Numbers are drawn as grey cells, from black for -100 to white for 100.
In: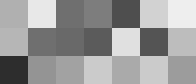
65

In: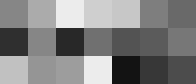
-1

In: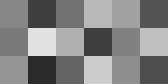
27

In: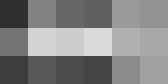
21

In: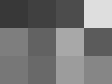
-40

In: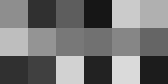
59
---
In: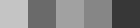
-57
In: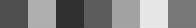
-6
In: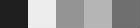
-13
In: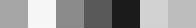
48
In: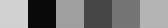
41
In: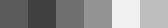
49
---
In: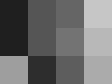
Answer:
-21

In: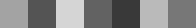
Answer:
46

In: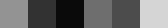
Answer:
-40

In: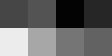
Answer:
-98

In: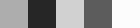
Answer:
-28

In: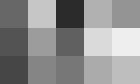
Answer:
39

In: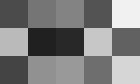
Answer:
-35

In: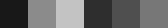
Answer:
-38
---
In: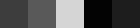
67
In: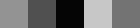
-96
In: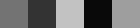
52
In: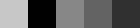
6
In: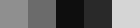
-89
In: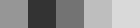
-10
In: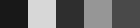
-64
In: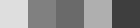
-17
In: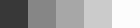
31
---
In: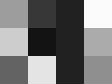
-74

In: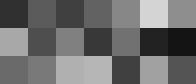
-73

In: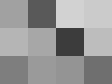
-53

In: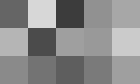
20

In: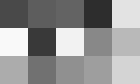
7

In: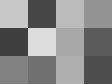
32

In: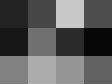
-66

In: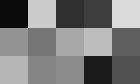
48

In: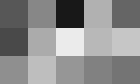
44
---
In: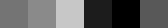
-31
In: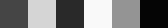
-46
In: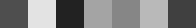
-39
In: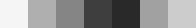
4
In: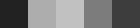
-3
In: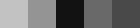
-18
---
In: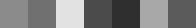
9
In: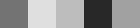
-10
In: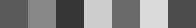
-29
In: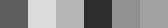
-26
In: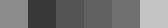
9
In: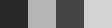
-69
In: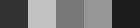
-60
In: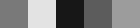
-5
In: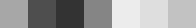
31
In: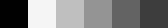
-99
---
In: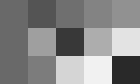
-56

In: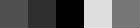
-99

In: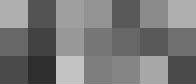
-7

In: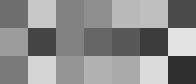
-20

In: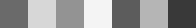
91

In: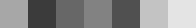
2

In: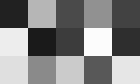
-53

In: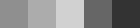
64

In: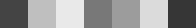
-6
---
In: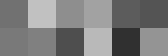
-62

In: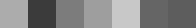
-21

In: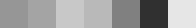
-62

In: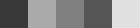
-33

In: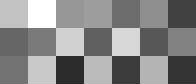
41

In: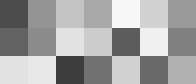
-17

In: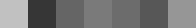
-32

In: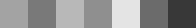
-16

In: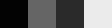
-67

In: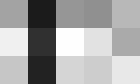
61
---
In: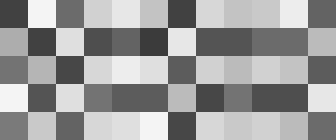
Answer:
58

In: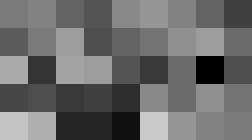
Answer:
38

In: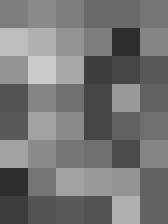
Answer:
-36

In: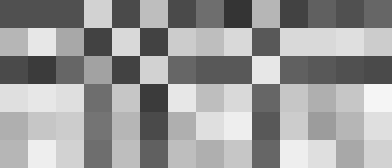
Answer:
87

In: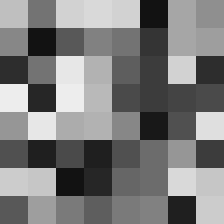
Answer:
24

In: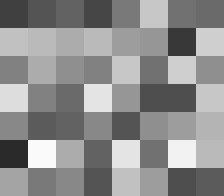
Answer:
-5
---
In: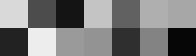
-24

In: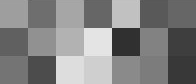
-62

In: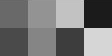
15

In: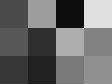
-63

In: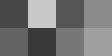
57

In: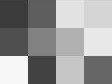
1

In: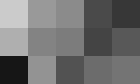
-3
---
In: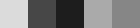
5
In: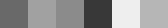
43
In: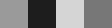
-7
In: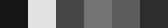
-65
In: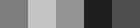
-39
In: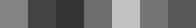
-30
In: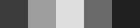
-74
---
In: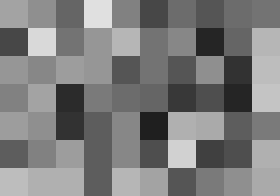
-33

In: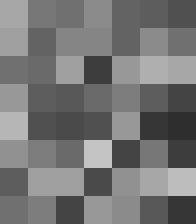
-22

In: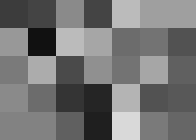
47

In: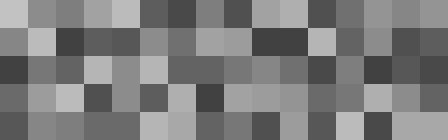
16

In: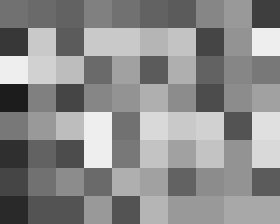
5
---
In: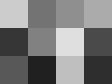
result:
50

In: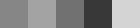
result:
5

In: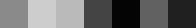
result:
8

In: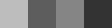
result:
-27

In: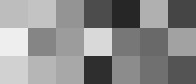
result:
64

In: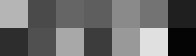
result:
32

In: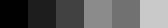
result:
-11
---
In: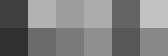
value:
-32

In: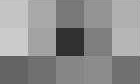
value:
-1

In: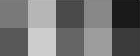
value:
22

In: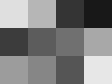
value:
-12

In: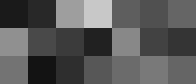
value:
-48

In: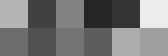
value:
35

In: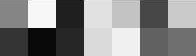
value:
-23
